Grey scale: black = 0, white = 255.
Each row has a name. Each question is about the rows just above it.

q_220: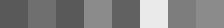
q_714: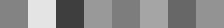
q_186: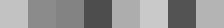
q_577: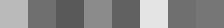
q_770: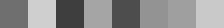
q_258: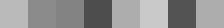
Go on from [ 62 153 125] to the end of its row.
[165 103 147]
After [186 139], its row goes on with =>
[131  77 173 201  83 173]
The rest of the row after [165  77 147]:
[159 201]
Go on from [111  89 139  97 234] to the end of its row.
[125 139]
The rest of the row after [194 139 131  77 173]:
[201  83 180]
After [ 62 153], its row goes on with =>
[125 165 103 147]
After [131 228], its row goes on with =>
[ 62 153 125 165 103 147]

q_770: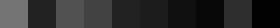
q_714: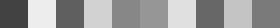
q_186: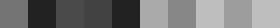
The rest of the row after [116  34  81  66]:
[34 28 16  8 46  2]
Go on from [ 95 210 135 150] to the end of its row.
[224 103 196 122]
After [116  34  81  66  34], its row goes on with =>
[28 16  8 46  2]

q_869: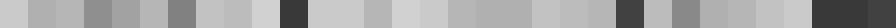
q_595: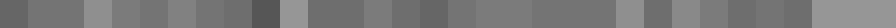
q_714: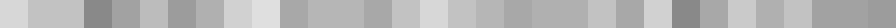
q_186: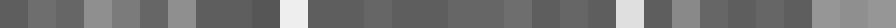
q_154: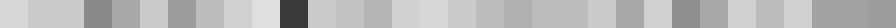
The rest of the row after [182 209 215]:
[202 188 176 188 188 202 168 209 143 168 209 188 209 162 162 156]
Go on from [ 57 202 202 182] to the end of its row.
[209 202 182 176 176 194 188 182  65 188 137 176 182 194 202  57  57  65]
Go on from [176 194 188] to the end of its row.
[182  65 188 137 176 182 194 202  57  57  65]

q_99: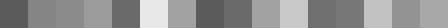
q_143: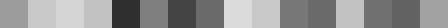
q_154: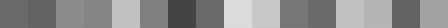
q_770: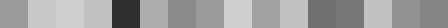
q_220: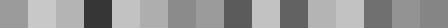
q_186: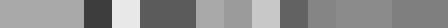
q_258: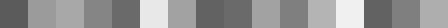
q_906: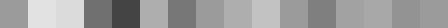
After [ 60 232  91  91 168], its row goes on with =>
[155 200  98 133 139 139 127 127]
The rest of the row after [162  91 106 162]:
[200 112 119 194 147 168]
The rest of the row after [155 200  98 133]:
[139 139 127 127]
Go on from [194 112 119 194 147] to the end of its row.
[133]
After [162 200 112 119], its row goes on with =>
[194 147 168]
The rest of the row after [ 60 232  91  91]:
[168 155 200  98 133 139 139 127 127]
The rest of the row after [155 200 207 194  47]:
[174 139 155 207 162 194 112 119 194 147 133]

